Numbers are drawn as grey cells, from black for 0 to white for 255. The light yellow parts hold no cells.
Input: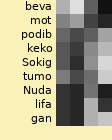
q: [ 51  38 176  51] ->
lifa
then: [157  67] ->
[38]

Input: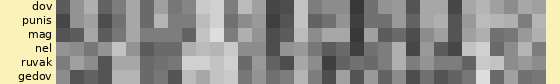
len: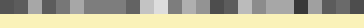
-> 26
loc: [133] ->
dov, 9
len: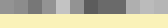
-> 12

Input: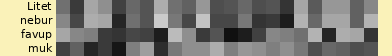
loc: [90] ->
Litet, 18
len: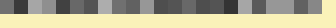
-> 23
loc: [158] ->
muk, 6

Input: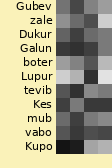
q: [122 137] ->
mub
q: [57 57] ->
Kes
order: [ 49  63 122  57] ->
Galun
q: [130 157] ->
Gubev
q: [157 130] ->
boter

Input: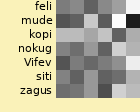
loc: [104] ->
Vifev, 2
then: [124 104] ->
[124]
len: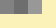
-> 3
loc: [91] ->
mude, 3
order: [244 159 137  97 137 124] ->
feli
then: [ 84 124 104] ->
[124]
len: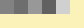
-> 5

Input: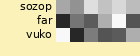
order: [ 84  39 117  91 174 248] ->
far
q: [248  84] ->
far

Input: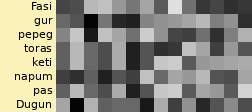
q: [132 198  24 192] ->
pepeg
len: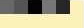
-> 5
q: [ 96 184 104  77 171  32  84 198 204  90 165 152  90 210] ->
pas
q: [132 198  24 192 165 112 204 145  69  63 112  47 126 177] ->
pepeg
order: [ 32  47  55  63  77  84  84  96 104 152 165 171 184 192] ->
toras
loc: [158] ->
keti, 11

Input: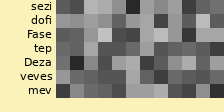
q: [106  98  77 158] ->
mev
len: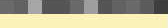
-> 12
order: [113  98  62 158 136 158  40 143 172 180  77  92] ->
sezi
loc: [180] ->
sezi, 2
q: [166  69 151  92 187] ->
dofi
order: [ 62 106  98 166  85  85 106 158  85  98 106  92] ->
tep
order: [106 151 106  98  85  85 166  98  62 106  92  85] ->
veves

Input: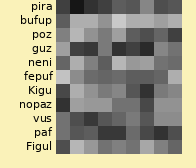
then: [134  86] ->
[50]
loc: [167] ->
Figul, 6

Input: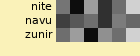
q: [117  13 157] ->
nite
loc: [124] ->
navu, 4
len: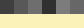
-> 6
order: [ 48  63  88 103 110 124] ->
navu
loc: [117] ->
nite, 0
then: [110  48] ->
[124]

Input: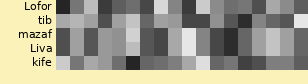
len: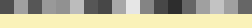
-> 18
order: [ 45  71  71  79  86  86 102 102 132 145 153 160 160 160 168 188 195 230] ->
Liva
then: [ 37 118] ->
[188]

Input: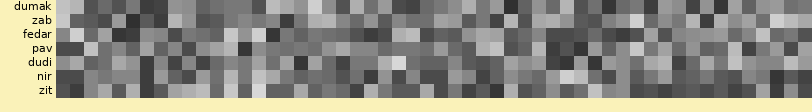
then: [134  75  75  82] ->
[106]
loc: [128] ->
zab, 39
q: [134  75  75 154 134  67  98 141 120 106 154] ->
nir
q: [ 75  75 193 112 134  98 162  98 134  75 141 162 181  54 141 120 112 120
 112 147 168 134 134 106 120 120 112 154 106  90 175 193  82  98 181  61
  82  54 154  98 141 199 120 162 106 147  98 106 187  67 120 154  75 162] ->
pav

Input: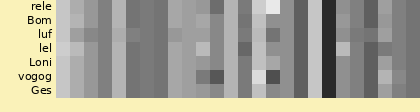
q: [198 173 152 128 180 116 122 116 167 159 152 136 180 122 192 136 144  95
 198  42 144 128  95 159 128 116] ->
Ges
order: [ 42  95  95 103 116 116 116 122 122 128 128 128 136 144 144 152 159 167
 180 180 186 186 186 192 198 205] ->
lel

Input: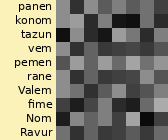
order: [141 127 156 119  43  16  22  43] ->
tazun
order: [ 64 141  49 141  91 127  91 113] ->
panen
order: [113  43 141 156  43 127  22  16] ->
konom
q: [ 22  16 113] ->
konom

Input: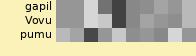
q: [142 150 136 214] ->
pumu
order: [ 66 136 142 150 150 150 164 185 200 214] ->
Vovu

